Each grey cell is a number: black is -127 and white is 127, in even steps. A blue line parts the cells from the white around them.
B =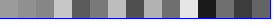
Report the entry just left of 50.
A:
-48
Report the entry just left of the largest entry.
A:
-16

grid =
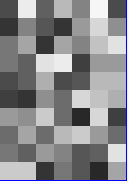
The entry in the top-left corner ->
-52
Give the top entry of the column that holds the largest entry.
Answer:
118
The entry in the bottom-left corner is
75
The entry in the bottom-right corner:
37
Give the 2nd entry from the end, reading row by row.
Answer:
-87
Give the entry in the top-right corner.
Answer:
-52
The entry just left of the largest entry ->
3
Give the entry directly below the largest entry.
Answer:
87
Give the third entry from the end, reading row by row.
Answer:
-41
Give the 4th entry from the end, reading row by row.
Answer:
-8
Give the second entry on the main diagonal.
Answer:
3
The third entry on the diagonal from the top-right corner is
3

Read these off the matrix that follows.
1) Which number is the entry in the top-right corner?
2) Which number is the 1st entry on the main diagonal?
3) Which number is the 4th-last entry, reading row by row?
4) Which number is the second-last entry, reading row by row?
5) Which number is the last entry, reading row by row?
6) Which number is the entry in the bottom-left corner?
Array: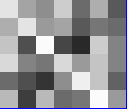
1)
-38
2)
100
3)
-20
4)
123
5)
26
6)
57

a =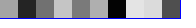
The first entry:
36
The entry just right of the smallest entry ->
100
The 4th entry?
69

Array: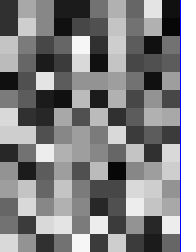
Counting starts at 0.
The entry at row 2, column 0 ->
68
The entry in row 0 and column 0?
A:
-79
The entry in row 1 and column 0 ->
-79
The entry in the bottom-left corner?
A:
89
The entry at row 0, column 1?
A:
40
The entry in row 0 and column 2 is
7
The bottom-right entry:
-25
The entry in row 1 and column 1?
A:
78
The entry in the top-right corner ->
-111
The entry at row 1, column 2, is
7

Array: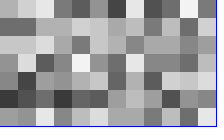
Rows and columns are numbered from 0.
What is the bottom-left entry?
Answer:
30
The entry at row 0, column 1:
81
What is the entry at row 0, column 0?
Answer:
50
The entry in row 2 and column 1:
71
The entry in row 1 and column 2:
50
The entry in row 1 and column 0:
-17
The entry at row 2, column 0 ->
71
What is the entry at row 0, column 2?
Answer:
103
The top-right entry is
-5
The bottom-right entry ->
103
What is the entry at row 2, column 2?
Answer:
92
